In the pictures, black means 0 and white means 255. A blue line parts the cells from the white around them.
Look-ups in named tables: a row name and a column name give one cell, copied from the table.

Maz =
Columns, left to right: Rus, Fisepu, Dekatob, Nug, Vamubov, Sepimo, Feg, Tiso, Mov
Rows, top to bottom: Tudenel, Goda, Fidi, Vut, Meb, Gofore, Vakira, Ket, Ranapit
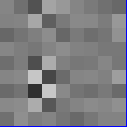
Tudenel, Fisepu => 112
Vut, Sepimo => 130
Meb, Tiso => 134
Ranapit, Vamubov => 117
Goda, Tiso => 124
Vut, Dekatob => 119
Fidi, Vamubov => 103
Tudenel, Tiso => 112
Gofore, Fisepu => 137
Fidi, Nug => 141
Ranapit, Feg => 119
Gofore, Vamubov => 107
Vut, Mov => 120
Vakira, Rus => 106
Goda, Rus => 130
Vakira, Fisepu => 115

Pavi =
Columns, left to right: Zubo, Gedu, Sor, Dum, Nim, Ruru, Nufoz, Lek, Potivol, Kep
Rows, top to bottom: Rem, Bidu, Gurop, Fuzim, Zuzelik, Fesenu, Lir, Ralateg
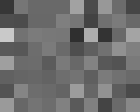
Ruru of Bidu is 118
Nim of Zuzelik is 122
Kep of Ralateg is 136
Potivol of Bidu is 123
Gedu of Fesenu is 101
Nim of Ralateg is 129
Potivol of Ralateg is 106
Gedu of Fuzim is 87
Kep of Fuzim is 128
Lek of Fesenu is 123

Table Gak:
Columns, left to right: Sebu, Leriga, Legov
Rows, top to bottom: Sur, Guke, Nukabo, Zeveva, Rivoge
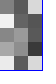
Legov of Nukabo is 89
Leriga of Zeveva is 142
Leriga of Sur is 90
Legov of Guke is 85
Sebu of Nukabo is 135
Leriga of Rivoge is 91
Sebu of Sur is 129
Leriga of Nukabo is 154
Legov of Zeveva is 57
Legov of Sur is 217
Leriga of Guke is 100
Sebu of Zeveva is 168
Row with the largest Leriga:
Nukabo

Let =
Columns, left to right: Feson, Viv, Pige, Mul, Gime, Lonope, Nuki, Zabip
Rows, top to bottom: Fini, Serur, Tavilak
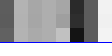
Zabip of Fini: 242
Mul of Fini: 174
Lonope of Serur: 46
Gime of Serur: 159
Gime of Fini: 166
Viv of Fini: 179
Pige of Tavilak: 170
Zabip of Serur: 240
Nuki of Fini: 92
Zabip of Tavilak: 243
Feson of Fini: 93
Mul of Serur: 174
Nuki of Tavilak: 92
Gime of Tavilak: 193
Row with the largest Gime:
Tavilak

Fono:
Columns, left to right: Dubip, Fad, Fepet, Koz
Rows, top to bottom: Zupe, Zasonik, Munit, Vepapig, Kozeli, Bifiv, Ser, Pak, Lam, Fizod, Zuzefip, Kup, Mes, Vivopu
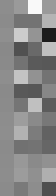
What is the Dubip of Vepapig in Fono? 137
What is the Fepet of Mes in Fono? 144
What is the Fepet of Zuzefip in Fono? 115
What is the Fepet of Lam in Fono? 138
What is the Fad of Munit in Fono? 204
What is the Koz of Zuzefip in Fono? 102
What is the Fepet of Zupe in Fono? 249
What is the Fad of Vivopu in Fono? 122
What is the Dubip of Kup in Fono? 140

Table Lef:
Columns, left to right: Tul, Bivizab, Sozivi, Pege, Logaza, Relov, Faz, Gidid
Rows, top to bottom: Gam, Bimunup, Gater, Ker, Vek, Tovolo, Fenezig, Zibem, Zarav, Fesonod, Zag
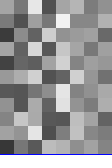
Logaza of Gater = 146
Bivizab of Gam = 120
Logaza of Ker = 198
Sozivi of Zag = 89
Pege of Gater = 206
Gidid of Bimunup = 177
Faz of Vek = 159
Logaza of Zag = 179
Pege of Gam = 81
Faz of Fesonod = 135
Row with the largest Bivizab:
Zarav

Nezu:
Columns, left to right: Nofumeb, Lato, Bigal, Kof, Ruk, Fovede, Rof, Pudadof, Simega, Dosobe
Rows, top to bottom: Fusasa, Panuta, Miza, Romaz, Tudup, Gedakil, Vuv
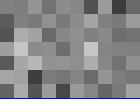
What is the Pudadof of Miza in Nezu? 137
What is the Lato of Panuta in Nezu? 128
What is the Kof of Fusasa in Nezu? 114
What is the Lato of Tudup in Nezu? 166
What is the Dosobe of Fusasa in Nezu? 105
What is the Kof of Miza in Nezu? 105
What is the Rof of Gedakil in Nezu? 107
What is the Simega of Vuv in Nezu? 121
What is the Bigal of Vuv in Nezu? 84
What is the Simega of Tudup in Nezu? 114
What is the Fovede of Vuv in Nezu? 153
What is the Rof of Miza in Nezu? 128
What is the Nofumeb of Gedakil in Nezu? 166
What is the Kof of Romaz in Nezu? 142
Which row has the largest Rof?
Romaz

